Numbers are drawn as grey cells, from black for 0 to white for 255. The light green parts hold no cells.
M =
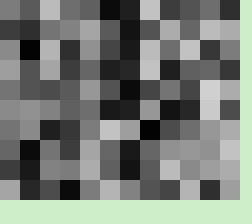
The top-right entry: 47
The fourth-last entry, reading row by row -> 69
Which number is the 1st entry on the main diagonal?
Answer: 124
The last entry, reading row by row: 158
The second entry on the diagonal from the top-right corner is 187
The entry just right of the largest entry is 172
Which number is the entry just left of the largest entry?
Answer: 69
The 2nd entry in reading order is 90
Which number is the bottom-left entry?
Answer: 165
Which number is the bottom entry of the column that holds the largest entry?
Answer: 47
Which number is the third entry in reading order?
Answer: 187
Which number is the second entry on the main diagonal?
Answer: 47
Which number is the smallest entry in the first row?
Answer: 11
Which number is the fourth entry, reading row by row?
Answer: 110
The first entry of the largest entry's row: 116
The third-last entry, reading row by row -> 180
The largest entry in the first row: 194
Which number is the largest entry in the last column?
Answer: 194
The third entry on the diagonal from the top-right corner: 194
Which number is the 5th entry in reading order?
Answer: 96
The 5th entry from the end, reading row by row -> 83
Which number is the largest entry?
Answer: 208
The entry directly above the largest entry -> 102

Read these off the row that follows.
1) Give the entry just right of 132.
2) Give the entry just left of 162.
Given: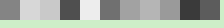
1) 215
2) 112

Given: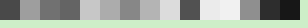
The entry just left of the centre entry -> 135
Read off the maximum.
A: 241

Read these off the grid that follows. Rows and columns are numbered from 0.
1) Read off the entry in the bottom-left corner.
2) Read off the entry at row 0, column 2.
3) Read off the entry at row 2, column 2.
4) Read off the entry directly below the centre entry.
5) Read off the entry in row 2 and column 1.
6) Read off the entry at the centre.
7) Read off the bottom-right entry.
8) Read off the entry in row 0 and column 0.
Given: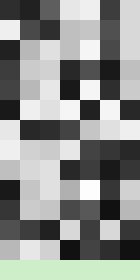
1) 184
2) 94
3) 224
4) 231
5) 184
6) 67
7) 17
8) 46

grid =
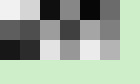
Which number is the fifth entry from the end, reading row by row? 43
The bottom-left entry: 23
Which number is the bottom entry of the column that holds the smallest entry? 235
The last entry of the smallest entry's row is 107
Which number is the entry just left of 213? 241

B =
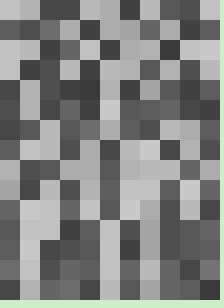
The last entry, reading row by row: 58
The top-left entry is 193
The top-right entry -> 193
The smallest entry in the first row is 65
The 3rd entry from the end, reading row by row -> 101
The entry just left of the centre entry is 172
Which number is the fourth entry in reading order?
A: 71
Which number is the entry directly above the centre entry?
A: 172
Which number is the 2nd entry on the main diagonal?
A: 79
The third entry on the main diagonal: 65
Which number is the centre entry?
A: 71
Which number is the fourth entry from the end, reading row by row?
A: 165
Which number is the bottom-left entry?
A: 71
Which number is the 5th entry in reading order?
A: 185
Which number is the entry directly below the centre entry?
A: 87
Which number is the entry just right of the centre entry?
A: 185
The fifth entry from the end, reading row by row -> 87
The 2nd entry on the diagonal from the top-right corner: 65
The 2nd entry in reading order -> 178
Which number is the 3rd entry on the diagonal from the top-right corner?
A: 58
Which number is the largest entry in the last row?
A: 185
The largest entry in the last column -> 201

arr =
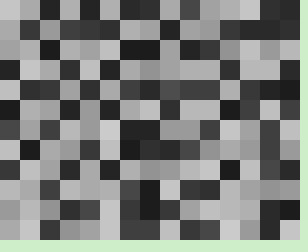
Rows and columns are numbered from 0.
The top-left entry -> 197
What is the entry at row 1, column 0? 170
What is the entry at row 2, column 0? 162
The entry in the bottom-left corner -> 170
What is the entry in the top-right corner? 42
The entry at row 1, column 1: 56
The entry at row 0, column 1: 170
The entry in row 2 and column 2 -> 28
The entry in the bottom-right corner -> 197
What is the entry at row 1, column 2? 154
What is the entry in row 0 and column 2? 36
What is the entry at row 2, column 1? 176

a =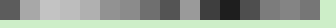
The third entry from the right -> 124
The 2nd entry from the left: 168
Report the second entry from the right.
132

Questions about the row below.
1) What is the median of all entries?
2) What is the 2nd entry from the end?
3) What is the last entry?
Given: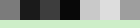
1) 123
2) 221
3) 158
